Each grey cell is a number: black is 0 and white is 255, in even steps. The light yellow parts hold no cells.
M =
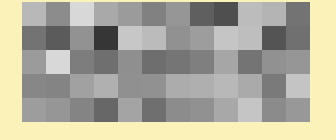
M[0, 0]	184
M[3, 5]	145
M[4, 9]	197
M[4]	[157, 150, 132, 103, 164, 111, 140, 145, 168, 197, 139, 152]
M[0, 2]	216
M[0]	[184, 140, 216, 169, 155, 129, 150, 95, 79, 188, 180, 115]
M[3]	[135, 132, 161, 176, 144, 145, 172, 175, 184, 170, 122, 196]
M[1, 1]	91
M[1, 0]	115
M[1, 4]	199
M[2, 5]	110
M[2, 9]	116

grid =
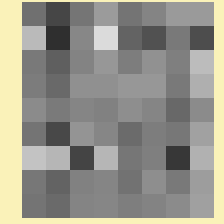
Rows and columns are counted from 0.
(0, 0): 112
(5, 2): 148
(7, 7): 157
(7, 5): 142
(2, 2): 131
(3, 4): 151
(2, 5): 145
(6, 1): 182
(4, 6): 104
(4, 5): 133
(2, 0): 121
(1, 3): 219
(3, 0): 124
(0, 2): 117
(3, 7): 175
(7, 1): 99
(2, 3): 151
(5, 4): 107
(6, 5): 127
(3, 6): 121

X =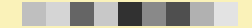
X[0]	191
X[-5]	49
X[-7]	101

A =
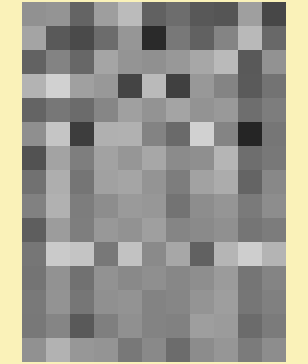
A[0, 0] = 145
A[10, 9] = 206
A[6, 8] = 181
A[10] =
[118, 202, 196, 120, 194, 138, 167, 97, 181, 206, 180]
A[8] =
[129, 177, 125, 141, 154, 151, 115, 141, 149, 122, 141]
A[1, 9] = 185
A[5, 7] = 209
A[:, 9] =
[159, 185, 89, 90, 110, 37, 110, 100, 122, 117, 206, 117, 118, 107, 123]
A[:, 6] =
[109, 120, 152, 64, 164, 106, 139, 125, 115, 133, 167, 135, 134, 129, 108]
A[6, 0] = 82
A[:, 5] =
[97, 42, 144, 186, 147, 131, 167, 148, 151, 159, 138, 143, 131, 131, 137]
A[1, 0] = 164
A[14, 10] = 141
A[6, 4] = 150
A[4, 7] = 147
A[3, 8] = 132
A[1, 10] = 104
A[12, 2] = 118
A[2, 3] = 165
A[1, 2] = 74
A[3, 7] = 152
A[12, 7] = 148
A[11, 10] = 132
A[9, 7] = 138
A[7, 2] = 117
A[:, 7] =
[88, 97, 167, 152, 147, 209, 143, 162, 141, 138, 97, 142, 148, 158, 140]

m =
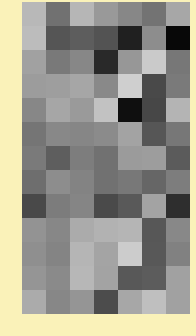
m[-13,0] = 184
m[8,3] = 74
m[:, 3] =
[153, 83, 41, 137, 194, 139, 113, 113, 74, 178, 164, 163, 76]
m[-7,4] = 155
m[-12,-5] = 93
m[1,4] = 32
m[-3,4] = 204
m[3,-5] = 166
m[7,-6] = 141
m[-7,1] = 94
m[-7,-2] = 157
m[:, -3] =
[135, 32, 151, 207, 15, 163, 155, 120, 89, 181, 204, 88, 167]
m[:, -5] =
[182, 93, 135, 166, 154, 134, 125, 131, 133, 171, 181, 183, 149]
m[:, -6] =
[113, 85, 121, 158, 166, 136, 94, 141, 124, 135, 132, 138, 135]
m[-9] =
[135, 166, 154, 194, 15, 71, 180]
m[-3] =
[143, 132, 181, 164, 204, 88, 129]
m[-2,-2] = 92
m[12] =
[171, 135, 149, 76, 167, 191, 161]
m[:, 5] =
[115, 141, 202, 73, 71, 86, 157, 102, 163, 87, 88, 92, 191]
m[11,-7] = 149

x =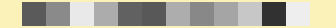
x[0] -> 90
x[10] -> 49
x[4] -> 97

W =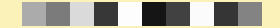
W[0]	171
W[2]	218
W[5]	21
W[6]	65

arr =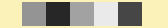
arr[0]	148
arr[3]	234
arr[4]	70
